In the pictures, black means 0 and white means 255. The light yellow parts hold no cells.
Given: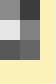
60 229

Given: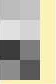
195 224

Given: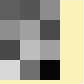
140 160 72

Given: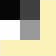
64 254

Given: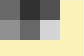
80 103

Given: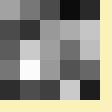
41 172 159 251 46

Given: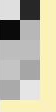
39 10

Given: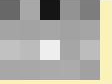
125 162 238 168
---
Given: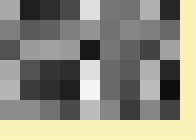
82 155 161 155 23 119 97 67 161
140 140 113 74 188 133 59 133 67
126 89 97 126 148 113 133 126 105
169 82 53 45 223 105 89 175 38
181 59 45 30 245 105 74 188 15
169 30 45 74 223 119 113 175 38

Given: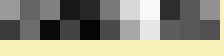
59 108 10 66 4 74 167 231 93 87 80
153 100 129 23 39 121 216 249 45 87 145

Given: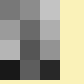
120 140 195
155 106 174
24 93 40
181 85 147

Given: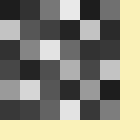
154 214 86 42 154 29
50 133 227 106 50 56
195 86 64 36 195 42
56 64 99 227 56 125
29 50 119 233 29 112
71 36 79 176 71 195

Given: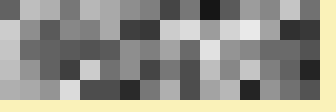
98 190 175 119 183 169 142 127 69 119 22 90 156 135 197 113
175 169 148 219 77 77 42 119 175 77 163 183 36 148 113 83
190 148 98 63 204 113 142 69 119 77 190 135 197 127 98 36
204 142 90 135 127 169 63 56 204 219 156 211 233 163 48 56
197 106 98 90 83 90 142 127 163 106 225 148 135 106 106 83

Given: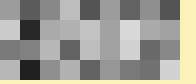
121 129 183 98 189 162 210 106 136
156 91 136 189 84 156 98 143 84
203 40 170 177 195 162 216 170 162
183 32 143 177 98 150 121 113 210

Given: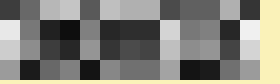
205 141 61 39 149 53 75 68 191 141 149 68 212
232 120 33 14 128 39 46 46 212 120 128 39 240
61 104 183 197 89 191 176 176 75 96 96 176 53
155 27 104 128 20 135 112 112 163 20 27 112 155
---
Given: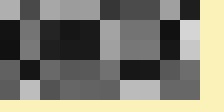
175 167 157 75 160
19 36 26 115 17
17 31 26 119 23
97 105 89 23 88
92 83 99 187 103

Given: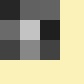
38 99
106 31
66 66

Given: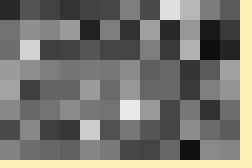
40 66 67 126 223 124
113 132 33 49 41 24
109 64 85 68 58 14
155 126 122 137 104 91
164 100 155 152 105 127
136 115 119 232 70 50
74 63 205 119 69 106
130 103 133 71 102 137

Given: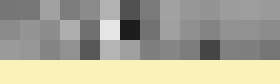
118 161 139 81 162 148 158
138 141 112 29 160 131 145
154 132 87 159 134 69 127

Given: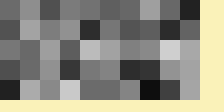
107 80 114 103 104
82 125 45 84 44
119 158 187 128 207
79 145 120 45 147
33 137 107 132 64

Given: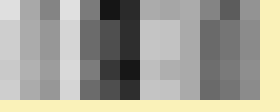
223 132 123 42 166 132 147
206 151 107 46 194 106 139
206 151 107 46 194 106 138
201 157 124 23 175 110 142
206 151 107 46 194 106 139

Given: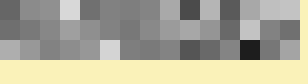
102 144 112 126 169 181 168 195
111 135 143 120 155 149 195 112
174 130 151 126 131 105 29 164

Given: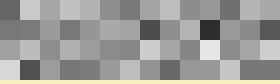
101 165 177 120 189 152 181
120 154 150 163 142 45 138
161 142 156 135 166 229 166
215 156 124 189 105 152 119

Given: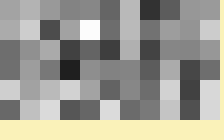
163 153 135 185 92 154
171 76 252 186 157 204
110 170 100 176 134 151
111 120 142 132 171 110
207 186 163 135 210 216
104 218 102 107 196 215
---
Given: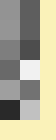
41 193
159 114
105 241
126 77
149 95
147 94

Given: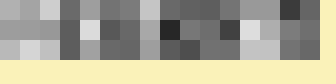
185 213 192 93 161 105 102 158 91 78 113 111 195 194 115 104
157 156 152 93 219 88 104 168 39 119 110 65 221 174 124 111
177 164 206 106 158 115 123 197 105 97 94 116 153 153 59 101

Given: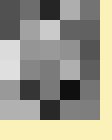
177 178 40 128 126
153 53 121 15 116
223 134 123 175 94
219 149 153 145 84
80 162 202 98 97
81 109 37 174 115

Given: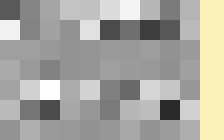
148 176 154 152 145 151 168 148 156 173
186 117 75 167 151 122 183 189 42 208
163 209 253 171 211 128 105 214 198 151
170 154 130 148 149 159 155 152 144 160
159 159 153 147 149 154 153 157 146 154
241 131 161 146 225 75 111 62 88 186
89 133 165 196 193 219 244 183 123 180

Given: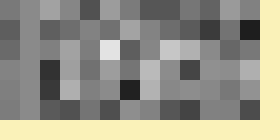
124 138 90 81 116 79 142 130 86 68 129 128 76
127 138 57 175 128 139 33 178 136 141 136 120 146
131 138 50 159 113 157 117 186 140 69 144 141 175
106 138 128 162 125 227 94 134 198 177 138 103 120
94 138 95 110 130 113 163 131 109 91 59 115 30
121 138 162 134 81 156 123 86 86 118 99 154 129

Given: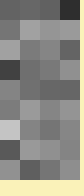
145 95 117 142
89 153 144 132
196 132 117 134
124 154 133 148
132 112 103 102
65 111 121 144
161 123 133 100
117 161 149 154
99 103 97 46

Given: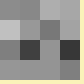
150 148 148 127
127 64 148 55
192 152 120 163
140 136 174 167

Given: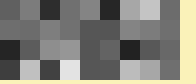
62 192 65 227 86 87 188 167 111
37 92 142 150 85 99 34 88 104
110 108 126 113 86 85 132 124 111
96 124 45 112 132 38 167 196 108
